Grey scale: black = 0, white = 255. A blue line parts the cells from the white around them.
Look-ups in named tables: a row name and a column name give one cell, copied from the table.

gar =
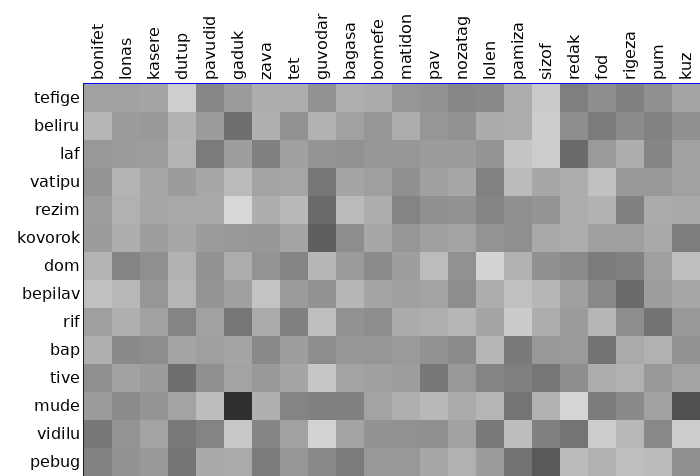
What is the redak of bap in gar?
154
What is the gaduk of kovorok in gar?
152
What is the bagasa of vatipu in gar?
165
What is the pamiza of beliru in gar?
173
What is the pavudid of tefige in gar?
135
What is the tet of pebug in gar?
150
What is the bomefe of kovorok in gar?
167
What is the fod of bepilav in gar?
136
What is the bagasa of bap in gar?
151
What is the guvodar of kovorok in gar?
95
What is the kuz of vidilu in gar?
204
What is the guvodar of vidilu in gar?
210

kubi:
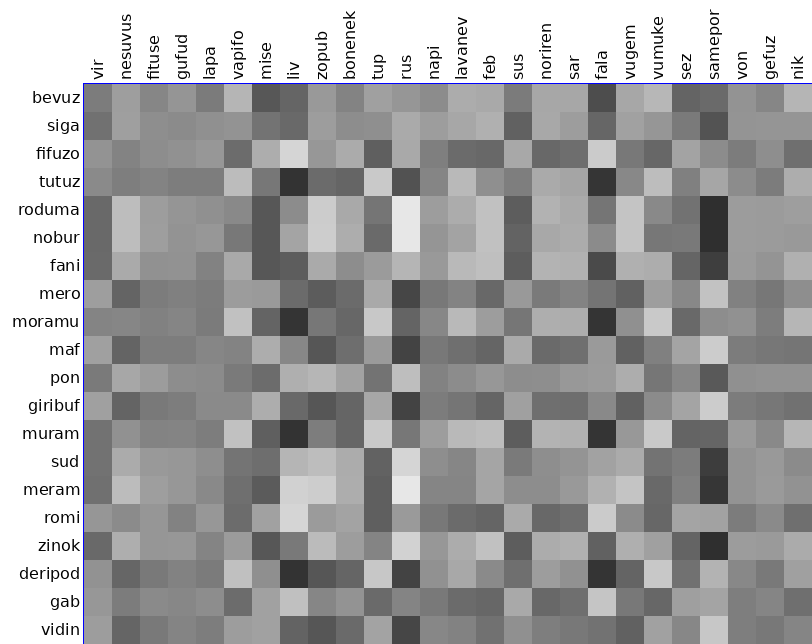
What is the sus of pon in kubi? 141
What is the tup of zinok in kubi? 132
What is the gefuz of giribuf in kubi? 119
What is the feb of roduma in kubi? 193
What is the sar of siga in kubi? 157
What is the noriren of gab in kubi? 104
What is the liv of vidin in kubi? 99
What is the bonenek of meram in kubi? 173
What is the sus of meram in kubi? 141
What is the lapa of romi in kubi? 151
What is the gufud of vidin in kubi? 132
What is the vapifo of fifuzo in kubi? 108
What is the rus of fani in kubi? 181

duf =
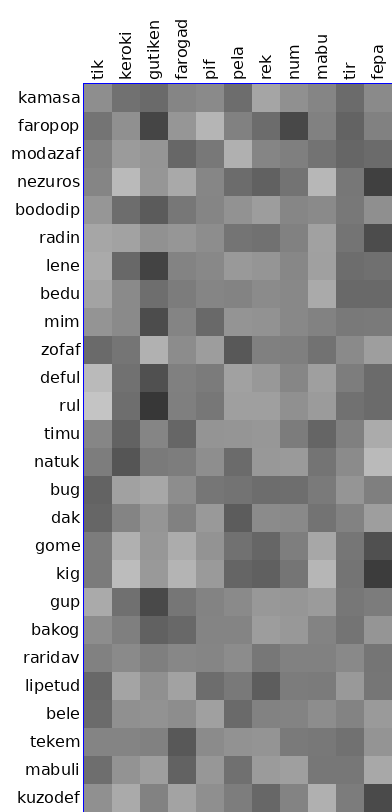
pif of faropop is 181
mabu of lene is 160
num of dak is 137
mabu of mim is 130
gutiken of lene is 67
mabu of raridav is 129
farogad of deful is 128
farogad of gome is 172
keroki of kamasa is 113
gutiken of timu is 133
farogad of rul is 127
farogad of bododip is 119
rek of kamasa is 165
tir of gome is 118
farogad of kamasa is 133
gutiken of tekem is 129

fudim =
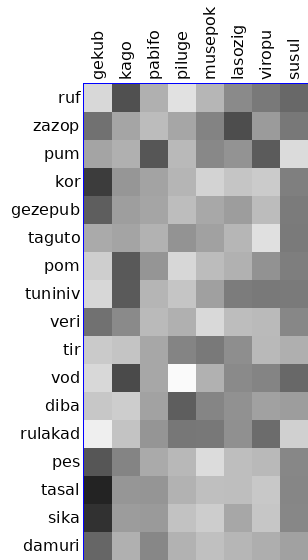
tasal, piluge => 178
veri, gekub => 113
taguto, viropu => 224
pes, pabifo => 170
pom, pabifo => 149
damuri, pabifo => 135
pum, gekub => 164
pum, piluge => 185
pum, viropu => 91
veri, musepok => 217
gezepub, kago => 158
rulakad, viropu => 108
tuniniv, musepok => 160
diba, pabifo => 162
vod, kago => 74
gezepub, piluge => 189
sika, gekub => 49

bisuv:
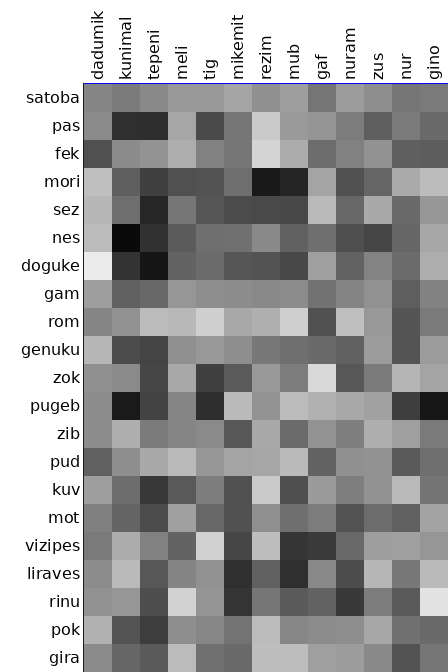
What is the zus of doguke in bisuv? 131
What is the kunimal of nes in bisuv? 10
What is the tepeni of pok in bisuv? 61
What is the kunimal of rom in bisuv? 146
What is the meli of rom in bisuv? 184
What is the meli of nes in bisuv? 91
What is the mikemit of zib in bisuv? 87
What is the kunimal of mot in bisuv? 100
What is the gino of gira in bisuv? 117
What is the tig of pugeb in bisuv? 46
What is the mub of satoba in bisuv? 158
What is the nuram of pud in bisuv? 144
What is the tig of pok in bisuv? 135
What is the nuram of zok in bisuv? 87
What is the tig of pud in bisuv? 151
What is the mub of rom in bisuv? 207
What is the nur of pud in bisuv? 90
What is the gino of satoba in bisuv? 122

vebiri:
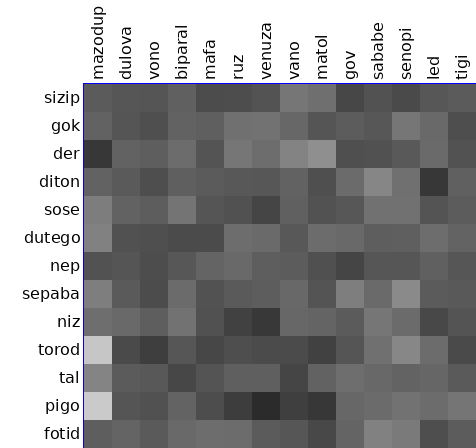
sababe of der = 81
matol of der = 143
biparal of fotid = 105
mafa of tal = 84
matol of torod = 65
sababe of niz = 118
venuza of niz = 56
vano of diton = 98
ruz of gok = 112
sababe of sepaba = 106
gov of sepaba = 126
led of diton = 55
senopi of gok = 118
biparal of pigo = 99
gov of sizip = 71
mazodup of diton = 98
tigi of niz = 84
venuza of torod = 75
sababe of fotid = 129
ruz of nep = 105
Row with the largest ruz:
der

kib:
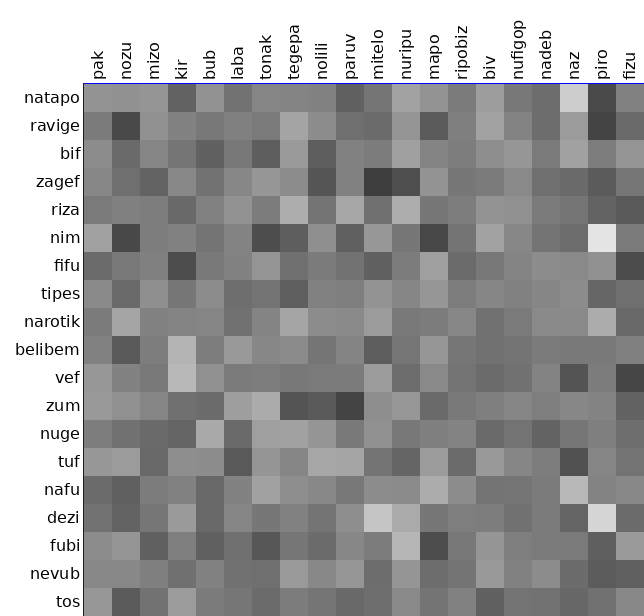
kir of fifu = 77
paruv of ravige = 111
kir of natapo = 98
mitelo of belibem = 93
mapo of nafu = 172
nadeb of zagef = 111
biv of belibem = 113
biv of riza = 147
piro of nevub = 92

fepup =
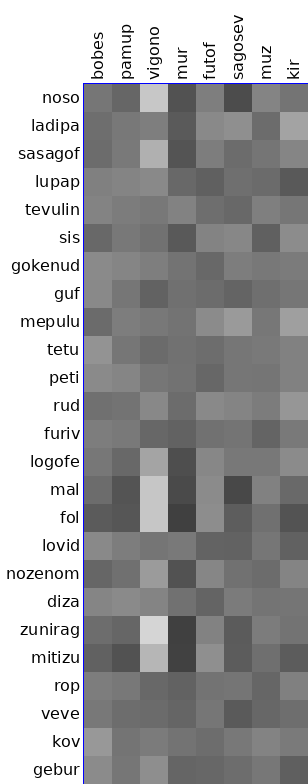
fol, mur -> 64
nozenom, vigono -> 155
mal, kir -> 105
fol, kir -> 83
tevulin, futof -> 110
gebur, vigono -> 142
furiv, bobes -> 125
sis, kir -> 140
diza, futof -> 100
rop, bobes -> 125
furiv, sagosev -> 116
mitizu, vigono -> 182
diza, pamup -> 138
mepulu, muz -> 119
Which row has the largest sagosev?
mepulu

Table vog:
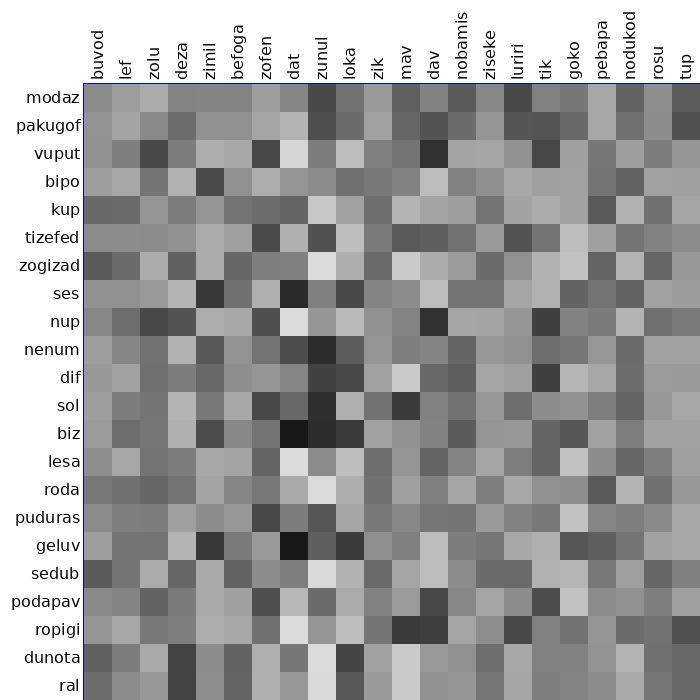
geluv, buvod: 158
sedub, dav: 188
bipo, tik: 159
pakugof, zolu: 137
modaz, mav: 96
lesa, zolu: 115
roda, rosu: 113
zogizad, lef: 107
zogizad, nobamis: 155
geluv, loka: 59

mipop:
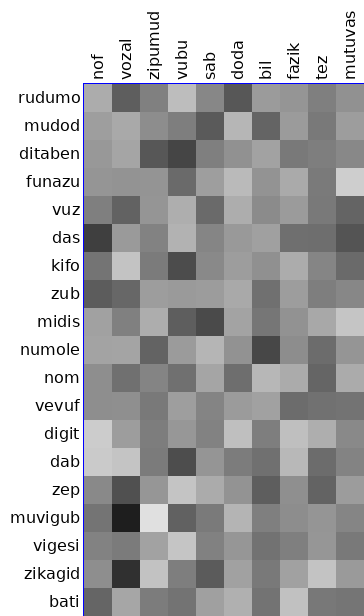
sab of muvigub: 122
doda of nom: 110
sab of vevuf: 132
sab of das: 133
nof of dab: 202
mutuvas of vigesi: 121
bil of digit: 126
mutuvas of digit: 137
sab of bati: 160
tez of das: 110
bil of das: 160
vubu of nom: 112
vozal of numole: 164
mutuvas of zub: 135
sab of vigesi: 129

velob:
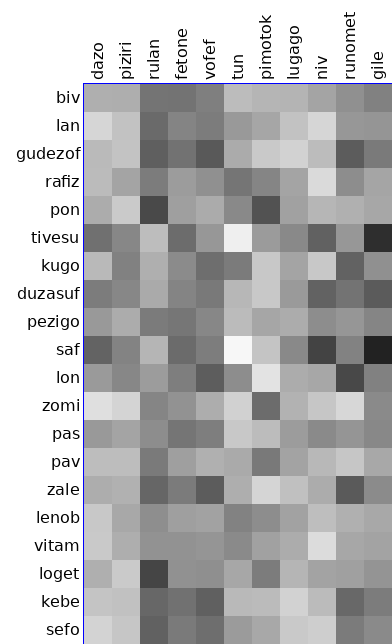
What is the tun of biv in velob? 188
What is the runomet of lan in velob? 151
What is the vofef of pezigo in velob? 135
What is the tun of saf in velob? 247
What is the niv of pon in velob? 182
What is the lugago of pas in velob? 156
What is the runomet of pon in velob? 176
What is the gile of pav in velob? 168
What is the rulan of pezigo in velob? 123
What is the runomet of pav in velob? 198
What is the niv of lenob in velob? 190
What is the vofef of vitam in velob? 149
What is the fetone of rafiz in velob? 156
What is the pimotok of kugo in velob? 200
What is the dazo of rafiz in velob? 187

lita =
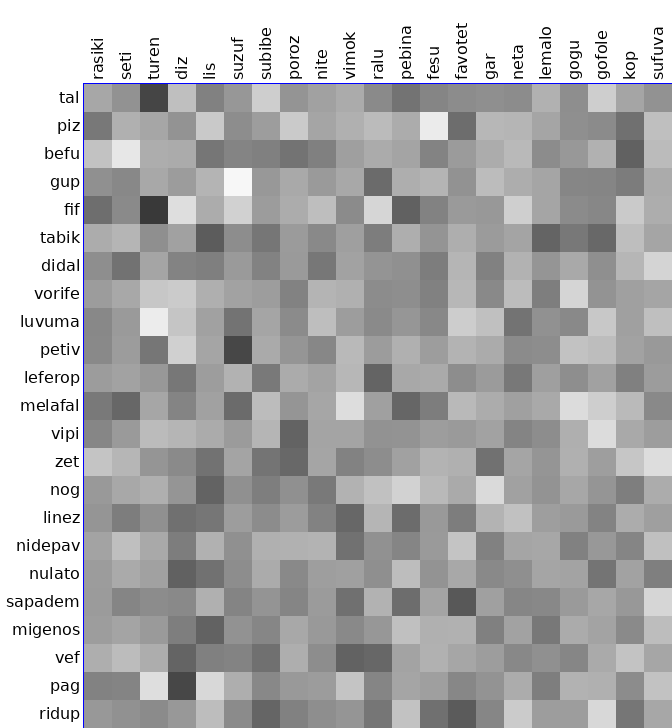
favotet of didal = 181
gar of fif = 152
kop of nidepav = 133
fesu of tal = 133
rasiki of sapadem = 155
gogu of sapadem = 154
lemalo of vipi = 141
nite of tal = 161
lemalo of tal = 177
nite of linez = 130
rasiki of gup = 144
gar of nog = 218
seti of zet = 182
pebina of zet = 161
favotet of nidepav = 196
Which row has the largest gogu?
melafal

